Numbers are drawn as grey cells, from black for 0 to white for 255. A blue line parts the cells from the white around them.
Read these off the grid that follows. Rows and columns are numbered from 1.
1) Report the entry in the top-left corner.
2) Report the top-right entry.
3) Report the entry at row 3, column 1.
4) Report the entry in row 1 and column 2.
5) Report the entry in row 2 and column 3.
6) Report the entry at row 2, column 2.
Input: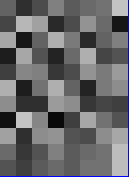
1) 99
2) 195
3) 167
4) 47
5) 161
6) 183

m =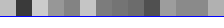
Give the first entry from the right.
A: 177
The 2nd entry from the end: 138
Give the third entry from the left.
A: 203
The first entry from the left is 191

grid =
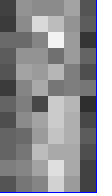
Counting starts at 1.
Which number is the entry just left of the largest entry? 133
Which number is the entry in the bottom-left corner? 84
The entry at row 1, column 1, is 65
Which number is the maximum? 243
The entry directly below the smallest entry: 71
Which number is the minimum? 46
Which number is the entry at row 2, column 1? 59
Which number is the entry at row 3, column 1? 106
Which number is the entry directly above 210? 223
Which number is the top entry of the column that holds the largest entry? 139
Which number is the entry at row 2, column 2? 139
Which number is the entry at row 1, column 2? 147
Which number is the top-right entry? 84
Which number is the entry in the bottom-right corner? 65
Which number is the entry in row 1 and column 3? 139
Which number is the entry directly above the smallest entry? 118
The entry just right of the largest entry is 155
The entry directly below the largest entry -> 112

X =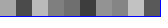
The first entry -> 167
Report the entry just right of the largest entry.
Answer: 89

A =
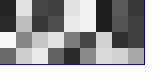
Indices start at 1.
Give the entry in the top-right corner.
56
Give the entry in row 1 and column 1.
36
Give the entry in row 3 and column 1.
248
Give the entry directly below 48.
210
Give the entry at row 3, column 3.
198
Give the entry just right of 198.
225
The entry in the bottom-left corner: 105
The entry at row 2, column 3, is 56
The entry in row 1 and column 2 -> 225
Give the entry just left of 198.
132
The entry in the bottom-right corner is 167

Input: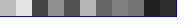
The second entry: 228
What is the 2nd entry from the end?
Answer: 32

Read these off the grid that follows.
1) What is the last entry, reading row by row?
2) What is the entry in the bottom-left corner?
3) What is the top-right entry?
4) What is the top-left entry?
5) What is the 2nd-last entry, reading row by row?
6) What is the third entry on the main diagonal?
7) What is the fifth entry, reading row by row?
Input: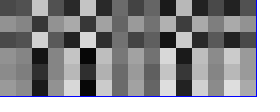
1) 170
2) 154
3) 81
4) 73
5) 222
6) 209
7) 41

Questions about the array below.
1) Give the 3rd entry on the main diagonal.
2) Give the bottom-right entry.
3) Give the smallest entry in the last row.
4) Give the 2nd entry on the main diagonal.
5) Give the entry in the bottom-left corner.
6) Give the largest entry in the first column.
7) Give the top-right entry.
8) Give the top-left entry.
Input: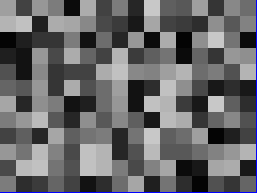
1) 53
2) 101
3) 4
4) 193
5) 124
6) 180
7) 109
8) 159
